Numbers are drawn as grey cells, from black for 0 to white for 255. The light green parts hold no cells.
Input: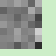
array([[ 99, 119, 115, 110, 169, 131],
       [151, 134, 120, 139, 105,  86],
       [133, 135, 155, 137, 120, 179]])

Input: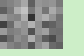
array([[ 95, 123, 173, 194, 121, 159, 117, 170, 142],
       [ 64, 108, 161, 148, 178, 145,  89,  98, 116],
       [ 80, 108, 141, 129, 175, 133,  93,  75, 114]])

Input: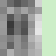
array([[130, 169, 138, 163, 138, 160],
       [156,  57, 109,  87, 148, 224],
       [141, 123, 146, 118, 178, 200],
       [129, 176, 145, 140, 171, 181]])

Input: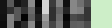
array([[ 20,  48,  87,  50, 106,  18, 213,  48,  99,  35, 135, 128,  53],
       [ 13, 130,  18,  42, 137,  18, 138,  70, 119,  15,  94,  97,  77]])

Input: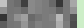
array([[143, 117, 119, 107, 137, 129, 123, 121, 101, 119, 147],
       [ 94, 117, 120, 149, 114, 129, 123, 124, 172, 125,  76]])

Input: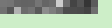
array([[112,  86, 177, 107, 115,  89, 140, 125, 109,  76,  76,  74,  67,
        110]])

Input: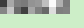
array([[133, 198, 107,  64, 165, 127, 104, 221, 127, 130]])
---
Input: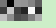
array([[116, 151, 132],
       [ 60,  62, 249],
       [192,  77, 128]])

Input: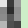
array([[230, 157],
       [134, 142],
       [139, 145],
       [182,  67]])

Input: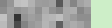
array([[133, 191, 178, 155,  88, 133, 172],
       [142, 148, 167, 171, 134, 174, 151],
       [194,  51, 159, 179, 191, 155, 142],
       [186,  75, 152, 181,  96, 172, 147]])

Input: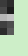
array([[ 59],
       [ 73],
       [182],
       [ 63],
       [ 43]])

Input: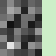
array([[ 87,  89, 101],
       [ 94, 143, 143],
       [110,  38, 108],
       [146,  41,  25],
       [ 72, 127,  67],
       [137, 110,  35],
       [ 89, 155, 147],
       [130,  66,  90]])

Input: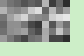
array([[139, 104,  98, 180, 103],
       [180, 134, 201, 100, 118],
       [118, 189, 150, 130, 221],
       [103, 144,  72, 191, 153],
       [112, 149,  97, 169, 196],
       [153,  94, 110, 172,  69]])

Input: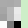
array([[170, 174],
       [166, 234],
       [160, 230],
       [251,   2]])

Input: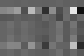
array([[ 99,  97,  98,  97, 101,  98],
       [134, 157, 187,  47,  78, 230],
       [ 87,  97,  95, 105,  71,  86],
       [101,  99, 101,  88, 116, 116],
       [101,  97,  99,  93, 112, 107],
       [101, 101, 103,  84, 118, 124],
       [119, 133, 148,  59, 100, 192],
       [100,  97,  99,  94, 111, 105]])
